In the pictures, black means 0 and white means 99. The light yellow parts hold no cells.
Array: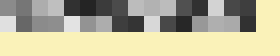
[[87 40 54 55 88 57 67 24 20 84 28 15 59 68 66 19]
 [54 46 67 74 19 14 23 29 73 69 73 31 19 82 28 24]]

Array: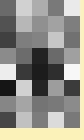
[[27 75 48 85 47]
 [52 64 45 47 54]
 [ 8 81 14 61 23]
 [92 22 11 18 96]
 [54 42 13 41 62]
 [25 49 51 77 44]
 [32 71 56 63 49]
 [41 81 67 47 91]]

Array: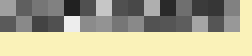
[[35 53 26 31 92 54 57 46 53 32 33 36 64 33 59]
 [62 37 46 50 13 31 77 31 28 68 16 43 23 21 50]]

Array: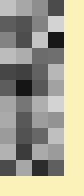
[[29 65 17 37]
 [69 23 66 60]
 [60 32 40 74]
 [66 34 61 57]
 [64 46 68 82]
 [36  8 34 63]
 [27 25 38 71]
 [73 67 42 43]
 [51 30 76  9]
 [36 32 51 82]
 [75 65 55 29]]

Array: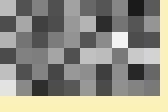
[[88 53 18 30 34 59 29 56 51 47]
 [74 31 51 27 59 55 24 55 15 40]
 [29 50 49 64 31 75 73 47 78 82]
 [69 45 31 48 57 33 54 94 30 32]
 [30 65 25 30 59 70 17 45 33 58]
 [73 32 50 31 63 40 33 52 10 35]]

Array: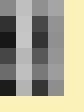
[[11 70 21 55]
 [42 74 47 61]
 [27 71 34 58]
 [ 9 77 20 56]
 [19 76 28 57]
 [53 74 56 64]]
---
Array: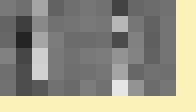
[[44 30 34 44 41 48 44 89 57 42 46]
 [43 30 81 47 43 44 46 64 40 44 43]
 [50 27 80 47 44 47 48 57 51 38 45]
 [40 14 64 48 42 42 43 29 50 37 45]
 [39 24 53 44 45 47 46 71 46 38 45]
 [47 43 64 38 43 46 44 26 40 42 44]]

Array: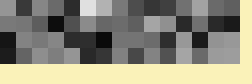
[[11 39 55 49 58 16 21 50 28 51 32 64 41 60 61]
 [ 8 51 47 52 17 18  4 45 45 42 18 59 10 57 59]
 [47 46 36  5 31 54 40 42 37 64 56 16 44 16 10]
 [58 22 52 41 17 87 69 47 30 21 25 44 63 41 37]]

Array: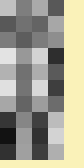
[[19 62 24 68]
 [ 7 61 19 82]
 [21 52 25 73]
 [65 39 61 42]
 [87 45 84 24]
 [69 44 67 35]
 [88 59 82 18]
 [48 36 48 55]
 [34 44 39 65]
 [75 49 66 34]]

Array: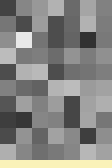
[[68 52 43 47 52 71 63]
 [29 57 39 63 53 24 55]
 [24 21 52 50 27 64 46]
 [33 62 50 61 27 63 68]
 [50 41 38 70 73 60 63]
 [30 69 72 30 43 45 49]
 [73 47 49 42 57 48 56]
 [55 90 45 30 39 19 47]
 [46 29 61 30 40 69 48]
 [26 52 59 69 41 64 50]]

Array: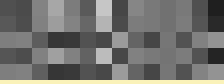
[[49 50 37 21 22 32 28 60 39 27 46 32 51 57]
 [33 30 50 62 50 38 73 28 50 47 45 48 32 14]
 [49 50 36 21 22 32 28 60 39 27 46 32 50 57]
 [34 30 50 61 51 40 70 29 48 47 44 48 33 16]
 [31 29 51 65 48 35 77 27 52 47 44 47 31 12]]

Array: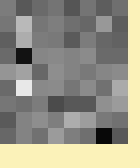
[[40 51 44 60 49 43  3 34]
 [35 51 55 49 67 61 47 44]
 [46 43 48 29 34 34 56 60]
 [41 90 53 54 46 54 44 66]
 [58 63 40 55 51 47 52 54]
 [41  7 52 53 51 54 41 41]
 [37 67 48 47 35 48 40 38]
 [46 72 46 49 43 40 59 36]
 [48 34 41 45 33 45 36 43]]

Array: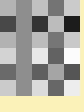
[[79 55 85 40 92]
 [41 55 37 64 33]
 [82 55 90 38 98]
 [69 55 73 46 78]
 [28 55 20 73 11]
 [70 55 75 45 79]]

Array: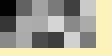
[[53 66 30 24 81 47]
 [21 67 66 83 53 66]
 [ 1 38 63 47 25 79]]

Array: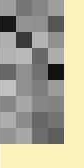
[[57 65 42 36]
 [67 54 40 45]
 [52 65 52 51]
 [75 56 49 60]
 [40 56 44  7]
 [69 72 40 67]
 [68 22 70 56]
 [ 9 57 56 33]
 [61 46 52 61]]
